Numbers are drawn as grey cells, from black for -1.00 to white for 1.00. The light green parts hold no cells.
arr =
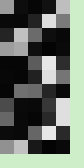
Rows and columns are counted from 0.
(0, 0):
0.23
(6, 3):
-0.71
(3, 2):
-0.89
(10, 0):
0.14
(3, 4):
-0.92
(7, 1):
-0.92
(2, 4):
-0.94
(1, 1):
-0.94
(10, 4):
-0.93
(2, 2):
-0.16
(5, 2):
-0.74
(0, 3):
-0.87
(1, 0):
-0.93
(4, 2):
-0.28
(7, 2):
-0.93
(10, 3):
-0.97
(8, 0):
-0.19

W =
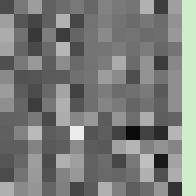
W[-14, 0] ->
-0.41
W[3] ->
[0.28, -0.21, -0.43, -0.16, 0.43, -0.41, -0.09, -0.08, -0.03, -0.12, -0.03, -0.19, -0.09]
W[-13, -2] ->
-0.15
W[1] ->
[0.25, -0.33, -0.46, -0.25, 0.40, -0.44, -0.10, -0.01, -0.10, -0.16, -0.07, -0.15, 0.14]
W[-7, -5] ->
-0.04
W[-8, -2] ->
-0.30
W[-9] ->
[0.08, -0.36, -0.33, -0.29, -0.28, -0.12, -0.08, 0.23, 0.09, -0.39, 0.15, -0.09, 0.12]
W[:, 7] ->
[0.02, -0.01, 0.08, -0.08, -0.03, 0.23, -0.03, 0.04, -0.28, -0.26, -0.30, -0.15, -0.18, 0.37]
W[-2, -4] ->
-0.12
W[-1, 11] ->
0.17
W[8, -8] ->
0.05
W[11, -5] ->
-0.45
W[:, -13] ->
[-0.41, 0.25, 0.35, 0.28, -0.38, 0.08, 0.22, 0.12, -0.23, -0.25, -0.26, -0.33, -0.41, 0.37]
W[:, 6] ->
[-0.19, -0.10, -0.08, -0.09, -0.10, -0.08, -0.12, -0.13, 0.19, -0.34, -0.28, -0.23, -0.24, -0.29]
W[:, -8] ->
[-0.06, -0.44, -0.21, -0.41, -0.18, -0.12, -0.48, -0.34, 0.05, 0.84, 0.10, 0.25, 0.19, -0.46]
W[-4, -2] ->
0.15
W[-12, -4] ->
-0.09
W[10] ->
[-0.26, -0.26, 0.03, -0.30, -0.26, 0.10, -0.28, -0.30, 0.26, 0.42, 0.01, 0.15, 0.04]
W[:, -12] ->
[-0.05, -0.33, -0.11, -0.21, -0.06, -0.36, -0.28, -0.21, -0.22, 0.02, -0.26, -0.19, -0.09, 0.08]
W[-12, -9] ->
-0.53
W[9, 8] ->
-0.48
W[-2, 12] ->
0.36
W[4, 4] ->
0.10
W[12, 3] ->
-0.36
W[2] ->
[0.35, -0.11, -0.56, -0.01, -0.53, -0.21, -0.08, 0.08, -0.11, -0.09, -0.15, -0.14, 0.19]
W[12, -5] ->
-0.20
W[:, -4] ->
[-0.08, -0.16, -0.09, -0.12, -0.16, -0.39, -0.12, -0.21, -0.14, -0.91, 0.42, -0.06, -0.12, -0.26]
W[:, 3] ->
[-0.24, -0.25, -0.01, -0.16, -0.27, -0.29, -0.18, -0.07, -0.43, -0.27, -0.30, -0.40, -0.36, -0.21]
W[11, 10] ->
0.50

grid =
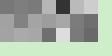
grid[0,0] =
-0.06
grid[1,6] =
-0.13
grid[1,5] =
-0.03
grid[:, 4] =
[-0.60, 0.31, 0.73]
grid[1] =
[0.27, 0.02, 0.29, 0.23, 0.31, -0.03, -0.13]
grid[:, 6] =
[0.61, -0.13, -0.18]

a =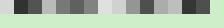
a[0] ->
0.69
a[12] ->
0.49
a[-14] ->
-0.61
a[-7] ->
0.64
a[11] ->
0.35

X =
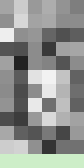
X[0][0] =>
0.29
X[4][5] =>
0.10
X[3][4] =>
0.27
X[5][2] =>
0.77
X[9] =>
[0.32, -0.25, -0.34, -0.05, -0.45, 0.20]
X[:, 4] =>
[0.15, 0.10, -0.37, 0.27, -0.34, 0.53, 0.41, 0.50, 0.39, -0.45, -0.11]
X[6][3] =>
0.82
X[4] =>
[0.26, -0.73, 0.10, 0.03, -0.34, 0.10]
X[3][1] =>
-0.37
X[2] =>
[0.87, 0.12, 0.18, -0.21, -0.37, -0.26]
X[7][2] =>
0.83
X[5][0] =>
0.12
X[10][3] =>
-0.59
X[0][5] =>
-0.01
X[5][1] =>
-0.29
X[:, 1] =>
[0.60, 0.69, 0.12, -0.37, -0.73, -0.29, -0.41, -0.37, -0.53, -0.25, 0.65]
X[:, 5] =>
[-0.01, 0.10, -0.26, 0.30, 0.10, -0.23, -0.14, -0.24, 0.27, 0.20, -0.11]
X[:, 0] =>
[0.29, 0.12, 0.87, -0.34, 0.26, 0.12, 0.09, 0.15, -0.40, 0.32, 0.61]

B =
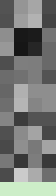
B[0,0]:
-0.35
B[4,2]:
-0.02
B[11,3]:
-0.55
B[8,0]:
0.04
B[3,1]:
-0.83
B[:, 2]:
[0.30, 0.40, -0.79, -0.70, -0.02, -0.02, 0.11, 0.04, -0.35, 0.29, -0.05, -0.02, 0.34]
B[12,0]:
-0.41
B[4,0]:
-0.39
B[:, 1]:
[0.17, 0.24, -0.81, -0.83, -0.01, -0.11, 0.38, 0.42, -0.53, 0.09, 0.12, -0.57, 0.59]
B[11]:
[-0.06, -0.57, -0.02, -0.55]
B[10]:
[-0.43, 0.12, -0.05, 0.29]
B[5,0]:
-0.15
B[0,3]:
-0.41

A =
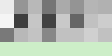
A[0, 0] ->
0.84
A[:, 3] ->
[-0.08, -0.48, 0.06]
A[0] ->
[0.84, 0.17, 0.44, -0.08, 0.33, 0.16, 0.42, 0.39]

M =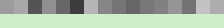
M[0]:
0.22
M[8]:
-0.08
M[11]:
0.01
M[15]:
0.36
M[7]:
0.05

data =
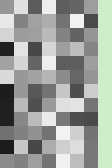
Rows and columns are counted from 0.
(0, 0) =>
0.18
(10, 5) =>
0.73
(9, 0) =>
-0.11
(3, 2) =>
-0.44
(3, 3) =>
0.67
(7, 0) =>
-0.75
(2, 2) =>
0.25
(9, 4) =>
0.90
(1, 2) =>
0.26
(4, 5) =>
-0.26
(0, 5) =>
-0.21
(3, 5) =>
0.49
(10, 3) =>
0.35
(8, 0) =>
-0.75
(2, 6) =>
0.17
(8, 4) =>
-0.07
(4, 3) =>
0.87
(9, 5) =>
0.62
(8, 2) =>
0.47
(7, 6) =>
-0.08
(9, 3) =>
-0.10
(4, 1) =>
0.68
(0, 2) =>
-0.29
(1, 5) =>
0.90

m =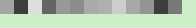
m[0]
0.29
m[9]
0.32

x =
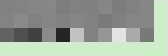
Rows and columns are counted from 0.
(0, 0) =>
0.02
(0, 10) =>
0.05
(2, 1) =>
-0.37
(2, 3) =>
0.09
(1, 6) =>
0.02
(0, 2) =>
0.05
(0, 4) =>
-0.01
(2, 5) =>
0.52
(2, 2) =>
-0.49
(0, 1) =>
0.03
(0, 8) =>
-0.02
